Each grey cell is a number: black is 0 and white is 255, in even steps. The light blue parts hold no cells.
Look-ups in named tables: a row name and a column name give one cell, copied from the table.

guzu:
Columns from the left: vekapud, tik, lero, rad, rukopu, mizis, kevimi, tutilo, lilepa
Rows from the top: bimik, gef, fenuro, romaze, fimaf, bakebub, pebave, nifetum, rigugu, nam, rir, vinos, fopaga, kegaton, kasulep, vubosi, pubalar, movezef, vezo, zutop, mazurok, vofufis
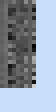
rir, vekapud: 95
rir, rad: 80
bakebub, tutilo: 91
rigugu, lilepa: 141
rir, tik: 109
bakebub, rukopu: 78
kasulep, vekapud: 91
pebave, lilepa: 109
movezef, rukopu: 102
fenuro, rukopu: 87
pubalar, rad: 51
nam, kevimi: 82
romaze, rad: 73
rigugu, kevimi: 118
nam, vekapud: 100
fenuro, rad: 47
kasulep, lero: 85
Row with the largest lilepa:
vofufis

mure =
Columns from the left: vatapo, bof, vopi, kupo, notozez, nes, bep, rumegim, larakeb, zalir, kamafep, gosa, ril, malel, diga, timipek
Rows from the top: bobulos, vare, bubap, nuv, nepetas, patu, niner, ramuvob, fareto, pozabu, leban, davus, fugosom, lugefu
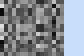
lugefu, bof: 69
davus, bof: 166
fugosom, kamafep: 141
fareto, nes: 65
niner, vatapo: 221
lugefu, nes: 146
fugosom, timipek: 115
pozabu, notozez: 183
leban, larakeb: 134
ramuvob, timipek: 86
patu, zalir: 196
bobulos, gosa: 81
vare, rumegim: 163
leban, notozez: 73
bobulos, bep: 154
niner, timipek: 88
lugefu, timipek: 87
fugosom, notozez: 75
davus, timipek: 154

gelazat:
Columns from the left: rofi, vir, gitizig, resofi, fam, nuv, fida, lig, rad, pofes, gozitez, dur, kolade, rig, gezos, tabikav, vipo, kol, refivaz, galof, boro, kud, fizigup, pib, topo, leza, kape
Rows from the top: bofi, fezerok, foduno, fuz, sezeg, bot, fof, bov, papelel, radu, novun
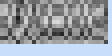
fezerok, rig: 102
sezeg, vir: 99
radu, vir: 61
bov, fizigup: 69
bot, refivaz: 103
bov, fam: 174
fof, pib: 128
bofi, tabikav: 182
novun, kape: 74
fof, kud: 90
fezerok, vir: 184
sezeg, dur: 208
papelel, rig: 51
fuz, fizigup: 125
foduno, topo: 196
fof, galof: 104
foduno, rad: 69
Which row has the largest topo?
foduno

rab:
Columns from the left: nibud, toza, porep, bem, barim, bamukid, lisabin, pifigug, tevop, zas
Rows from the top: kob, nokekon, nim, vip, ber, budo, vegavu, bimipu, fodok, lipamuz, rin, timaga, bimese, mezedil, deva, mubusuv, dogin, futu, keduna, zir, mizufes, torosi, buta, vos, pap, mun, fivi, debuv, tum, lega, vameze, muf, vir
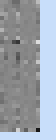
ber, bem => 133
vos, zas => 118
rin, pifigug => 132
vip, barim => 175
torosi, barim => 132
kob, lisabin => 146
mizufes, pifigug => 138
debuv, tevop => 134
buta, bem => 139
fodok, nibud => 134
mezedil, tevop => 132
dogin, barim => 123

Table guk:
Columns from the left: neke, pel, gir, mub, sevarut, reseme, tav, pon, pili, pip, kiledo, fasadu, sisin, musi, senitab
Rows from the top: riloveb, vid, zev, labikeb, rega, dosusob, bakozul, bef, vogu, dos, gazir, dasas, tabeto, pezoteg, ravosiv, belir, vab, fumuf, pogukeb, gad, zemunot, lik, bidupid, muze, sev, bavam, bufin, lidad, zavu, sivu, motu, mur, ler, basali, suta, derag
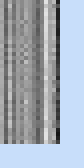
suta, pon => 150
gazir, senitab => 63
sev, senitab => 94
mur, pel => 103
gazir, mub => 134
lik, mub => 115
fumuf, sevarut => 158
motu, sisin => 178
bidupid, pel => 107
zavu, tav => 159
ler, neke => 166
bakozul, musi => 166
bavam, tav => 197
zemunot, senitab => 94
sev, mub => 110
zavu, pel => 103
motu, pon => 157
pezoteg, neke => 169

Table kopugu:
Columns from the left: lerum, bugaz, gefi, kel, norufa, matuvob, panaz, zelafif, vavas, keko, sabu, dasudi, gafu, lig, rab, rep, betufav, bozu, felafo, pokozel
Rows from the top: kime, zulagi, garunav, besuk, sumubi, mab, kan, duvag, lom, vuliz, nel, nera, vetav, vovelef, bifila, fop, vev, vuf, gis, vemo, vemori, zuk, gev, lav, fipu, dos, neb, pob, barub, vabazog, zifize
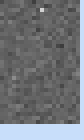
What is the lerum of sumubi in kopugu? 82
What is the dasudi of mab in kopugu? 106
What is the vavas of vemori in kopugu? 92
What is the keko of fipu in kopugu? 102
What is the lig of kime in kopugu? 101
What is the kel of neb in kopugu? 111
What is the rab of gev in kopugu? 107
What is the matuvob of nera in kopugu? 99
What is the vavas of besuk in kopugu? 118
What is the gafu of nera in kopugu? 84
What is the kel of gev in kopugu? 99
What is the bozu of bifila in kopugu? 118
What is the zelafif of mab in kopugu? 99
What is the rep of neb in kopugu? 81
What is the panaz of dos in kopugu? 96

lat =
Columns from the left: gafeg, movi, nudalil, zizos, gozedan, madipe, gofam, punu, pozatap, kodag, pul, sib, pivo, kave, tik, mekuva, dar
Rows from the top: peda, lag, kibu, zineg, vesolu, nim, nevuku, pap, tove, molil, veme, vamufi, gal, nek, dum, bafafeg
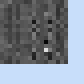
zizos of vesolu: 96
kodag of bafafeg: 76
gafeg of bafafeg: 89
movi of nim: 86
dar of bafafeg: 65
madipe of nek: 79
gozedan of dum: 83
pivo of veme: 81
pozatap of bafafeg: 95
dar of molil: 88
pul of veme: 73

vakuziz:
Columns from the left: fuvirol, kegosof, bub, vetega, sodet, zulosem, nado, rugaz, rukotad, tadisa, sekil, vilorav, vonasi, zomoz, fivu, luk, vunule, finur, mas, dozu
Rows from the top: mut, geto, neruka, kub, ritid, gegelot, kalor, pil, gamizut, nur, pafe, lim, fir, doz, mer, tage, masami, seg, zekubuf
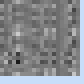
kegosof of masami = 125
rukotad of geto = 154
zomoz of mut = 110
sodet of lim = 160
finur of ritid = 161
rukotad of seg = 161
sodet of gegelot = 125
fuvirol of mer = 147
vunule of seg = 122
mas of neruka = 69
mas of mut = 144
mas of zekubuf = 196

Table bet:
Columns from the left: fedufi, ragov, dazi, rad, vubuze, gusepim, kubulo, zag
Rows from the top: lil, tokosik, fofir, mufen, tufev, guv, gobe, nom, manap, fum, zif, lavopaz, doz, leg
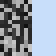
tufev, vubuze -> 178
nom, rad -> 63
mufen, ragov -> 61
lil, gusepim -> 168
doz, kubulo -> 18
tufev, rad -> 199

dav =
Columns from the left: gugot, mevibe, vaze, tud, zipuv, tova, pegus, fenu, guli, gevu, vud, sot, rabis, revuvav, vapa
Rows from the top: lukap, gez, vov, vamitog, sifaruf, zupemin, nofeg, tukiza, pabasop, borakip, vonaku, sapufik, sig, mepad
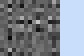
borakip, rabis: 75
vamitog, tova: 94
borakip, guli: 123
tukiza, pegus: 112
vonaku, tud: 107
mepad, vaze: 29
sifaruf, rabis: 169
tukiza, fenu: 145
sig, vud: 116
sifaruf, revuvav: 96
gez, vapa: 49
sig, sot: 96
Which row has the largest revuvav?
lukap

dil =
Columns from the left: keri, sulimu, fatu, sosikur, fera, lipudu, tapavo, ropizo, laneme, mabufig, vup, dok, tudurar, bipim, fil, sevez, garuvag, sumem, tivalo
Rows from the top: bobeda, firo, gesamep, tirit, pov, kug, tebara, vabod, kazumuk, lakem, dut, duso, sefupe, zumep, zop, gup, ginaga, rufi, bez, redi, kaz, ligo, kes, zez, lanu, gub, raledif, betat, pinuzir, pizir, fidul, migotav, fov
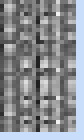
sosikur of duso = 168
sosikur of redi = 128
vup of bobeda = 162
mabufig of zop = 33
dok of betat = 108
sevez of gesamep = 96
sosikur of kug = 99
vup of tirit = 137
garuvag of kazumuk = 118
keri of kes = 75
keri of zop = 82
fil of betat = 187
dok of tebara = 132
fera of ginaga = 92
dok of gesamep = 138
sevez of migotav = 101
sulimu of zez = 156
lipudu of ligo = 161
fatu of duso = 206

